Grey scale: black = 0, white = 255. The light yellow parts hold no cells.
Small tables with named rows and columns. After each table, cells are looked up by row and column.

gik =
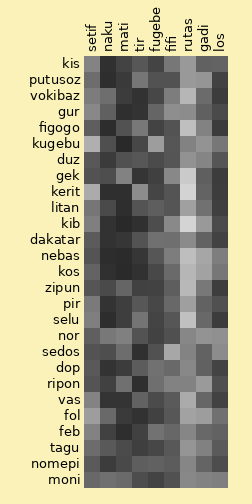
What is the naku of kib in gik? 50
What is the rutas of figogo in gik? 191
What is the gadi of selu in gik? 104
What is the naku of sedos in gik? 78
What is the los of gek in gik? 60
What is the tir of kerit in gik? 140
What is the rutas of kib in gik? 212
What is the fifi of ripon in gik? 130
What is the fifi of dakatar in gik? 111
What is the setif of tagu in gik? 108
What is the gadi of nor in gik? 147
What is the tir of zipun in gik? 65
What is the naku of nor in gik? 120
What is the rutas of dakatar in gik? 139
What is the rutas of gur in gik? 140

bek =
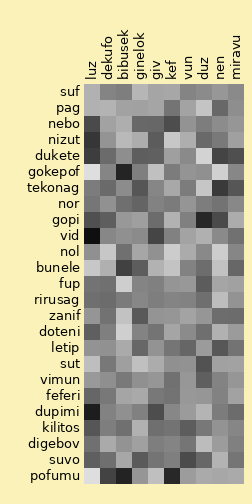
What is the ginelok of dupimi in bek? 129
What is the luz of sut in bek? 190
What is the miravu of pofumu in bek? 170
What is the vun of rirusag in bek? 130
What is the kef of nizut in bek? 199
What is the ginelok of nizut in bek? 173
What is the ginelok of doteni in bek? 131
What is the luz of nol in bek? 144
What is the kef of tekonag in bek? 168
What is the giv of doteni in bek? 116
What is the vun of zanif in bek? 163
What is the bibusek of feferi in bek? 165
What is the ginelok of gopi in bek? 159
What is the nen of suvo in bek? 179
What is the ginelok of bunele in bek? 93
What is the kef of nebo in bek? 77
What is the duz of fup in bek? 92

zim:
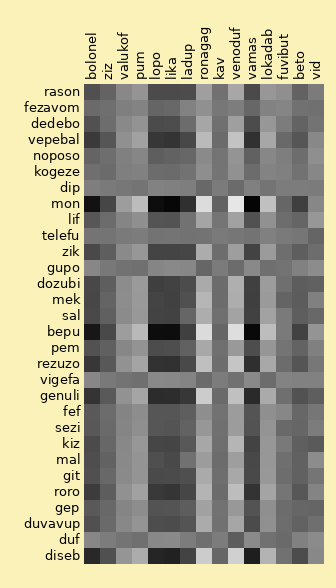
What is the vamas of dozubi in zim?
64
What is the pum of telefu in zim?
124
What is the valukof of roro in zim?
145
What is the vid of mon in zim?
135
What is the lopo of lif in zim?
84
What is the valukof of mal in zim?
137
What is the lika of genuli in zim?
45
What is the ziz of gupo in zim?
120
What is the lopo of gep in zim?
83
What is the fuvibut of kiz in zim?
121
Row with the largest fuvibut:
rason

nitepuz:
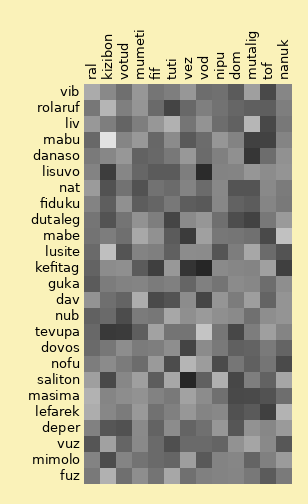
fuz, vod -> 128
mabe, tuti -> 91
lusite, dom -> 125
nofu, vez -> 181
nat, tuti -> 107
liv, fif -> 151
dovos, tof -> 122
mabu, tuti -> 139
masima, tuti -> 121
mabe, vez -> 59
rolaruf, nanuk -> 126
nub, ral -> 97
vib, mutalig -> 159
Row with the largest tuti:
liv

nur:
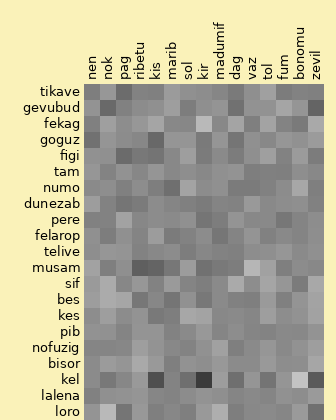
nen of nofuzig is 133
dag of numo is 123
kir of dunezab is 123
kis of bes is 135
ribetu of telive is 130
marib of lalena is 131
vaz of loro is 136
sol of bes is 145
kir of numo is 140
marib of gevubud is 158
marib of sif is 154
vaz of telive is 141
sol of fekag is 135
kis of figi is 116
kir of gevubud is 143
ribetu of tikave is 130
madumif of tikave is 134
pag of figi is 107
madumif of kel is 157
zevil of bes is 163

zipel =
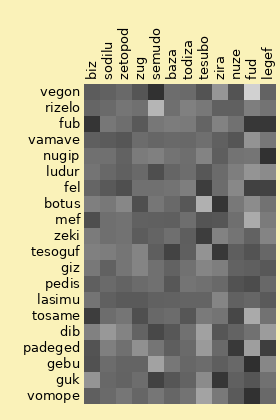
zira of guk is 54
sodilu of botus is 120
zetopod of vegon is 105
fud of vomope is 49
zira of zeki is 130
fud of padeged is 158
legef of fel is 66
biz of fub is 53
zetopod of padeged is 112
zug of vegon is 85
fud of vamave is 147

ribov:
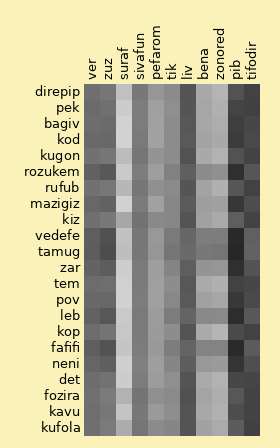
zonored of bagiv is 173
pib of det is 71
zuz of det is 114
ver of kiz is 111
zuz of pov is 103
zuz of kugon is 118
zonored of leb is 138
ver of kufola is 111
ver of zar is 99
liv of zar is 94
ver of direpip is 111
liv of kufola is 84
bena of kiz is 161

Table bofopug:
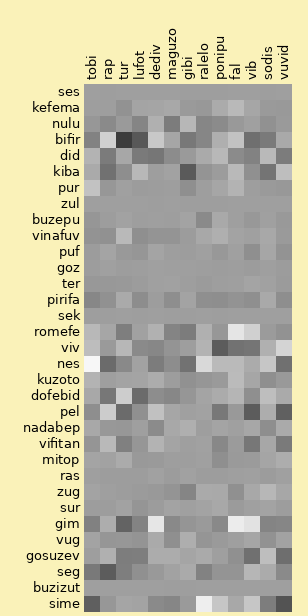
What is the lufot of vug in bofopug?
148
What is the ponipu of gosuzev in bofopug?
159
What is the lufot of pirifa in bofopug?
141
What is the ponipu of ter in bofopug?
158
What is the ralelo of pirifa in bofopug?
143
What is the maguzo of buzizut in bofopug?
158
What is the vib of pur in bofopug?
158
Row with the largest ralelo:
sime

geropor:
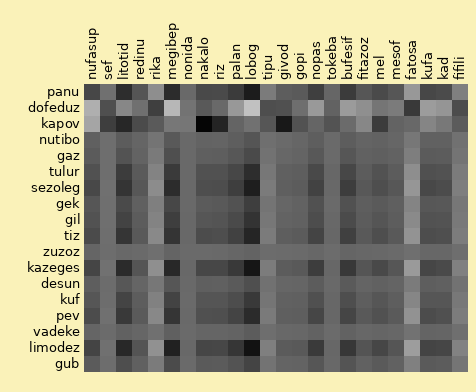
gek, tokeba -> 106
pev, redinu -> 90
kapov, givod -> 24
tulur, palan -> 71
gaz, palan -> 87
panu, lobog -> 28
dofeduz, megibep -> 183
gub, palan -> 83
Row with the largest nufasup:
dofeduz

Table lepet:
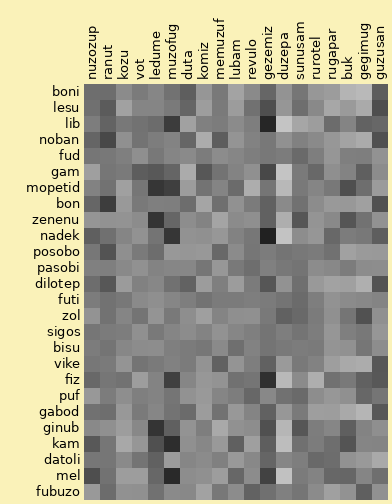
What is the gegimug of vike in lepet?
172
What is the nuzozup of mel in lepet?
78
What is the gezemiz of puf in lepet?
136
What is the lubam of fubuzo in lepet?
140
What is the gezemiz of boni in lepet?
102
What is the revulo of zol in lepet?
144
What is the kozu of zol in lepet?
133
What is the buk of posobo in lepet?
161

